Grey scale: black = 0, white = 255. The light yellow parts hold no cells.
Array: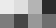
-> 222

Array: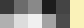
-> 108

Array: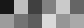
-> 190

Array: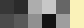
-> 43

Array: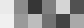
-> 140

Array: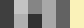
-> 195
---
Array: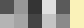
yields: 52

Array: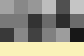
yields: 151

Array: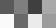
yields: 63

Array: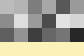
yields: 125

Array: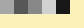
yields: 136

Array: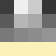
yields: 203
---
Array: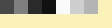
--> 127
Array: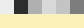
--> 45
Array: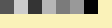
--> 204
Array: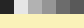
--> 230
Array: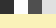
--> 253
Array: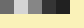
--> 212
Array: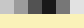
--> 156
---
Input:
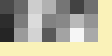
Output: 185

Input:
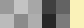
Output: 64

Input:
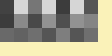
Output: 146

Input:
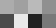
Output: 186

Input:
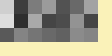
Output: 147

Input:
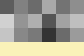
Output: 162

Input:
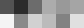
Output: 153

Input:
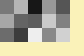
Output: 202

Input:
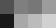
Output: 119

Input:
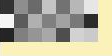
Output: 121
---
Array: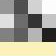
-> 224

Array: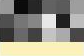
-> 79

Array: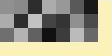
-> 172

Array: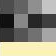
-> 16

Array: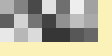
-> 95

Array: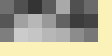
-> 86

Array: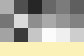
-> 117
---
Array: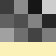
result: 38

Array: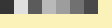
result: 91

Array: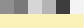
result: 121

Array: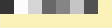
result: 213

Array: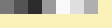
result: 44

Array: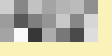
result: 55

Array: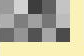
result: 105

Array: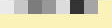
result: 124

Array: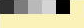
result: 48

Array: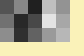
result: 141
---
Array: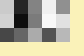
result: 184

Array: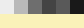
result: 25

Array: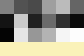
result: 253

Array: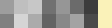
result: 74

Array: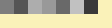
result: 57

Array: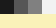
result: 242

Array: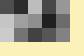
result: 130

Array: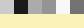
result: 114
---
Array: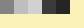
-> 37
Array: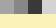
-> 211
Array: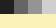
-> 207
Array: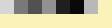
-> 184
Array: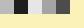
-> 76
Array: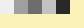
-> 41
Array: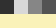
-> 83
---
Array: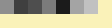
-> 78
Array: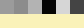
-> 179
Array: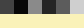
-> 138
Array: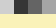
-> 100
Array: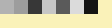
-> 55
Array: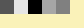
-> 0
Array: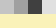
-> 64
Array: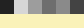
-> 157
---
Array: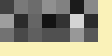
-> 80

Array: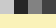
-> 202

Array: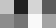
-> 141

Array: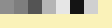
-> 181

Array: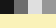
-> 21

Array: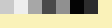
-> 73
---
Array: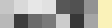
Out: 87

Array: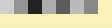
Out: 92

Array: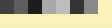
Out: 189

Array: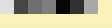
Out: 6

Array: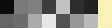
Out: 194

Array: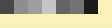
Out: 100

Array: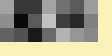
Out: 113

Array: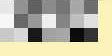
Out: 116
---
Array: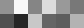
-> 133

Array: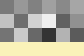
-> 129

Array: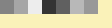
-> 237

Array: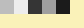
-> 53

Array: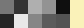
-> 175

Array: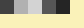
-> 211
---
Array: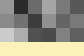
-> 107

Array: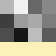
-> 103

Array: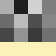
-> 210

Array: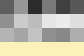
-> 43

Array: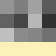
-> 161

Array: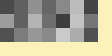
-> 145
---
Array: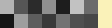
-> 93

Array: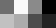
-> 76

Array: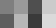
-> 58

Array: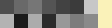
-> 172

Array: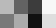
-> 17

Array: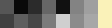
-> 70

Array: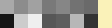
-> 239

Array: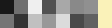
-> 192

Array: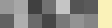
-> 106
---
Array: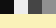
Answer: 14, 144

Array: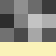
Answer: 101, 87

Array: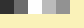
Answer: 48, 146

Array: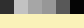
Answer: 47, 5

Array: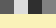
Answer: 91, 129

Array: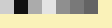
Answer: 206, 100

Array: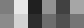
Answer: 125, 117
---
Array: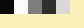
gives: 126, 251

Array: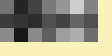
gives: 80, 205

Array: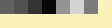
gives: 7, 212

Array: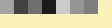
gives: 28, 203

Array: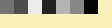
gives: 34, 236

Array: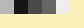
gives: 74, 239

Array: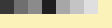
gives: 31, 223

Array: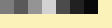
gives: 210, 210
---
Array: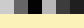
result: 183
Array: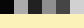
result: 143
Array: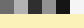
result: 146
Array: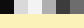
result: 175
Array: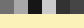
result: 203
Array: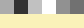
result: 254
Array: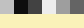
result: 237
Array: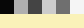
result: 204
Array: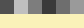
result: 58
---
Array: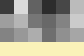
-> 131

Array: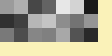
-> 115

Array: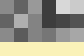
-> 69

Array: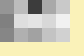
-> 216

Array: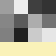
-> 173

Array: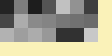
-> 113

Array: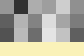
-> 165

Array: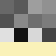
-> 110
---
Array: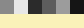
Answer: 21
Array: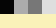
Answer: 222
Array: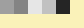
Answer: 37
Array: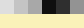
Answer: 147
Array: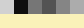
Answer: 172
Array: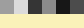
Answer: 76
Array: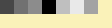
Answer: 163
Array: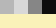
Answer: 13
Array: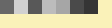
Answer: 53
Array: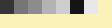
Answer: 232
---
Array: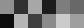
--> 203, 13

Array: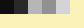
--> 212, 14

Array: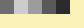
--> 204, 43

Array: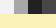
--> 242, 33

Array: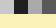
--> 200, 31

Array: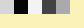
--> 243, 5

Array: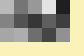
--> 227, 31

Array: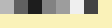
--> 239, 29

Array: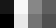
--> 247, 0

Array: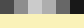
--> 203, 24
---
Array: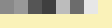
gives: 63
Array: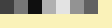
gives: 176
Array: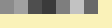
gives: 58
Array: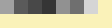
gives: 53
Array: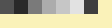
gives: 172
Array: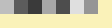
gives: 167
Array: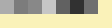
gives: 198
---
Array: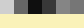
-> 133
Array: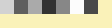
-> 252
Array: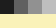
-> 145
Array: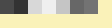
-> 103
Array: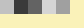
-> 213
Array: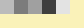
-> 62
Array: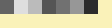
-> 151
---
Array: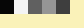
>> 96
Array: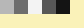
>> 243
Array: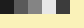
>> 132
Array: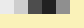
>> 77
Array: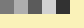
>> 91
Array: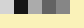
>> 171
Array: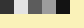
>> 92
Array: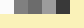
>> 108
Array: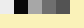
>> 167
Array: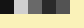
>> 105
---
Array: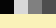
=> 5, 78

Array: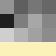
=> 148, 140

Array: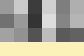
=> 154, 98

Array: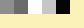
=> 142, 5

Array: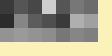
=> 58, 127

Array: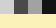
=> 209, 19

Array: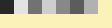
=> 40, 177
